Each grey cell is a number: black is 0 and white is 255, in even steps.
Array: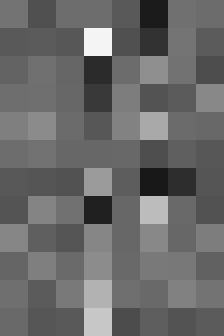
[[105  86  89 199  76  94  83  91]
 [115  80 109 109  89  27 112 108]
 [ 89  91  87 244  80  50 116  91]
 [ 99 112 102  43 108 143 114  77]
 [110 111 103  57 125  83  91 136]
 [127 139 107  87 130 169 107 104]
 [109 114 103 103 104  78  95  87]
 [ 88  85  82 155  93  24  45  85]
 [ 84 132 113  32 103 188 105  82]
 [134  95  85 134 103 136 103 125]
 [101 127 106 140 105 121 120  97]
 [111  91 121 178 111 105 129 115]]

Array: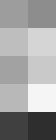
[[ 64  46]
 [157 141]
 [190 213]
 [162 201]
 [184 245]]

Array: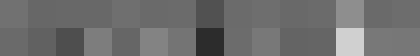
[[106  97  78 125 102 131 116  44 108 120 100 101 208 120 119]
 [113 103 104 104 111 106 107  81 107 110 105 107 142 106 109]]

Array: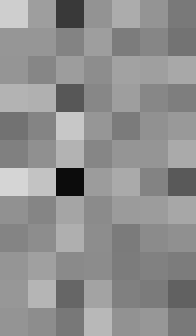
[[148 141 120 184 146 151 121]
 [206 158  57 147 172 148 121]
 [150 150 131 158 124 134 115]
 [149 134 157 141 162 159 168]
 [179 176  87 135 158 135 126]
 [114 132 199 150 123 145 153]
 [128 144 179 134 149 149 170]
 [213 195  12 156 170 131  89]
 [145 133 165 139 155 156 167]
 [132 141 175 141 123 139 144]
 [149 160 138 140 124 129 124]
 [151 181 102 163 128 123  97]]

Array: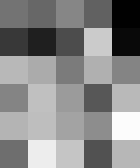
[[110 237 197  81 183]
 [115 103 134  97   1]
 [ 56  31  76 203   9]
 [184 171 123 176 132]
 [132 192 155  87 185]
 [180 190 163 141 252]]

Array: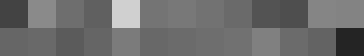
[[102 105  91 101 123 104 107 110 113 128 107  99  36]
 [ 67 138 110  96 208 116 120 114 106  83  78 133 131]]

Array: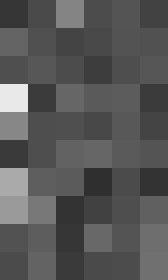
[[ 75  99  58  74  76 112]
 [ 54  74 132  76  84  66]
 [100  80  68  73  83  81]
 [ 79  87  76  61  78  86]
 [233  59 102  90  92  59]
 [135  78  79  72  88  68]
 [ 58  78  98 102  90  84]
 [170  94  91  47  75  51]
 [154 120  51  65  78  96]
 [ 82  93  54 104  84 110]]

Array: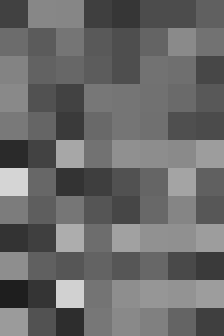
[[155  82  45 119 137 128 100  63]
 [ 65 135 134  63  54  76  76  96]
 [108  91 117  89  78 100 138 114]
 [131  98 103  92  78 114 111  71]
 [137  81  66 119 117 113 106  88]
 [121 101  58 105 117 112  79  75]
 [ 42  66 167 114 144 141 138 157]
 [213 103  51  62  81 101 164  96]
 [124  94 118  85  70 104 133  87]
 [ 51  63 173 109 161 145 144 157]
 [142  96  86  99  86 103  73  58]
 [ 30  52 209 116 142 150 147 157]]

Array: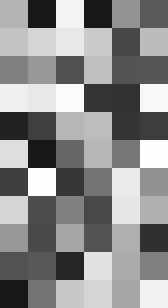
[[ 23 116 200 213 165 241]
 [179  23 244  23 147  90]
 [195 214 232 202  71 188]
 [129 152  80 192  84  86]
 [239 232 251  52  49 248]
 [ 34  63 182 189  53  61]
 [222  23 103 183 119 254]
 [ 62 253  54 115 234 145]
 [213  77 129  73 231 176]
 [151  74 167  83 175  48]
 [ 82  88  37 226 171 128]]
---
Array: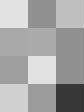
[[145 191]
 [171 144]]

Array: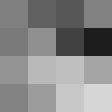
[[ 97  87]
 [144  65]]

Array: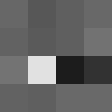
[[87 95]
 [90 95]]

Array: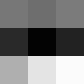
[[110 123]
 [  3  34]]

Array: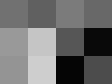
[[ 96 123]
 [197  86]]

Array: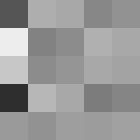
[[174 168]
 [130 140]]

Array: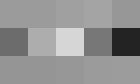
[[155 160]
 [173 214]]
